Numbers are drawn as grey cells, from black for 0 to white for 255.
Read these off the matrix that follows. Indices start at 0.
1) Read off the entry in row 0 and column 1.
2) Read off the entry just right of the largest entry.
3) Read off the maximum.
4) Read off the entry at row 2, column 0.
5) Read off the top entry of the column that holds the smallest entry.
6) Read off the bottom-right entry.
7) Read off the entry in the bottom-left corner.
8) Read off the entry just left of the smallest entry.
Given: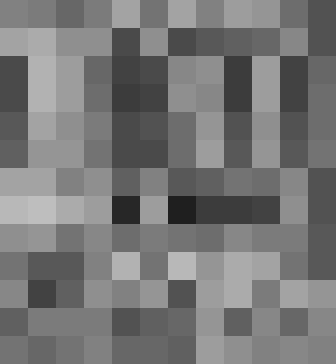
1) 123
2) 171
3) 190
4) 74
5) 163
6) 129
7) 115
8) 157

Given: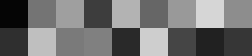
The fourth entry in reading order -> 61
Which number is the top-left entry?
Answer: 5
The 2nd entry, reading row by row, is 116
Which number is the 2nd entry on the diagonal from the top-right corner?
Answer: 33
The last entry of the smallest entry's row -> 141

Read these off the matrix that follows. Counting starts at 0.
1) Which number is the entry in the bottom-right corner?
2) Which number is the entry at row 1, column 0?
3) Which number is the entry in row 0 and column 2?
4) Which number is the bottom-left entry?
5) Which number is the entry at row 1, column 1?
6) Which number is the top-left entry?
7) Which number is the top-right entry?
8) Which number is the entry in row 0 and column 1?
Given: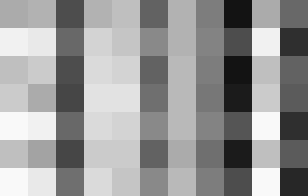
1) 39
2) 241
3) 77
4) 249
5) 233
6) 171
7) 104
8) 178

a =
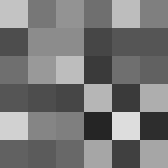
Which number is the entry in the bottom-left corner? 97
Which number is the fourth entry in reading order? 111
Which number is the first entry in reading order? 195
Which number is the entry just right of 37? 221
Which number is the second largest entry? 209
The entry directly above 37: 182
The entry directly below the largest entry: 64
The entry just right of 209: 133
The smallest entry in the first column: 77
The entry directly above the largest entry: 58
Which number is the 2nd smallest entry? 45

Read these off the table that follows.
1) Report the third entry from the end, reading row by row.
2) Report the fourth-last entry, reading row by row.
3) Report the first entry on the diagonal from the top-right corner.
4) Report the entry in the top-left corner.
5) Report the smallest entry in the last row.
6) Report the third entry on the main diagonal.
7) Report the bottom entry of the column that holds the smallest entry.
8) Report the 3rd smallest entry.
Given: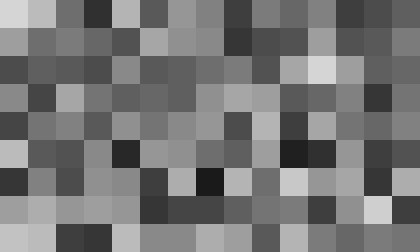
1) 103
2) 123
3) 95
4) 213
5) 54
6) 89
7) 173
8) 40

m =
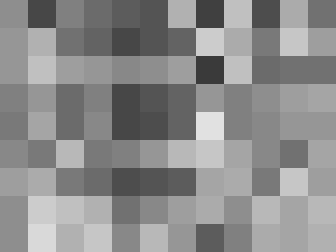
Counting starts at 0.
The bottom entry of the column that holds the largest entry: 92
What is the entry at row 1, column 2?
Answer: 113
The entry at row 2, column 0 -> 150
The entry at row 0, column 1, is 71
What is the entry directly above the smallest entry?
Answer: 204
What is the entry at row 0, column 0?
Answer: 142
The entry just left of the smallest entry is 158
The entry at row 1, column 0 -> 150
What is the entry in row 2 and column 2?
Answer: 158
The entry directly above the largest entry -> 150
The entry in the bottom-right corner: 177
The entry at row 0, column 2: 128
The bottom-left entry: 142
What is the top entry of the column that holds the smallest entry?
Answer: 64
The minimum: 58
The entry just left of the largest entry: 99
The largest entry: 225
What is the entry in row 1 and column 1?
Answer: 177
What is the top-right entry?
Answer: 113
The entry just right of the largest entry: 128

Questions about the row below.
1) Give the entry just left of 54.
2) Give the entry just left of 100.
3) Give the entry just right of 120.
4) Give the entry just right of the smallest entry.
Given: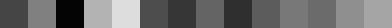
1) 77
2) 54
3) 107
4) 179

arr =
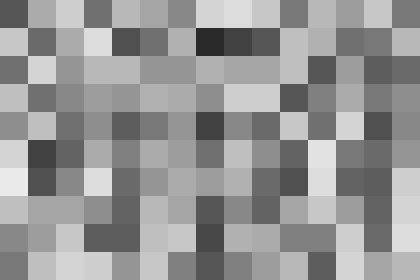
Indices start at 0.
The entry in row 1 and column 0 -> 199
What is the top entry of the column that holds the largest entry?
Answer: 86
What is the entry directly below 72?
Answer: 86
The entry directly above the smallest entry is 212
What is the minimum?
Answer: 42
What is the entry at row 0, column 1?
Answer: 171
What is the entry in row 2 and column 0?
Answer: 112
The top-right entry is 120
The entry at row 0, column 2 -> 206
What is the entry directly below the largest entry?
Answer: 191
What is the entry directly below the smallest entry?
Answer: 177
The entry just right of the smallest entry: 65
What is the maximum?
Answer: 234
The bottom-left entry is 120
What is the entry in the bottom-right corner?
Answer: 184
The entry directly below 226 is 220
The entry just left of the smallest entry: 177
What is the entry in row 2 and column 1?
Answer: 212

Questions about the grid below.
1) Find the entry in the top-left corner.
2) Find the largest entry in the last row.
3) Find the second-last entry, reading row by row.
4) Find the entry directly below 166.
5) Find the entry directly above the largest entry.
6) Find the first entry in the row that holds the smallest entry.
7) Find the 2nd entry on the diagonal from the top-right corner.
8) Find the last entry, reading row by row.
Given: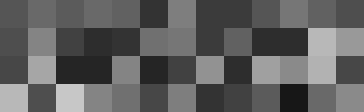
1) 85
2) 199
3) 105
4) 78
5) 37
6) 184
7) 184
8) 138

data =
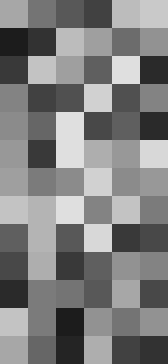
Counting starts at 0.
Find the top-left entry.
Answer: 167
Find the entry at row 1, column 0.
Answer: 28
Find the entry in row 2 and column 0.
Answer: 57
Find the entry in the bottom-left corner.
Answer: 167
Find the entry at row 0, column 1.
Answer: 116
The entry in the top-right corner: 201
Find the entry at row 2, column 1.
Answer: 195
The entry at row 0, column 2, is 88
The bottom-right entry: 50
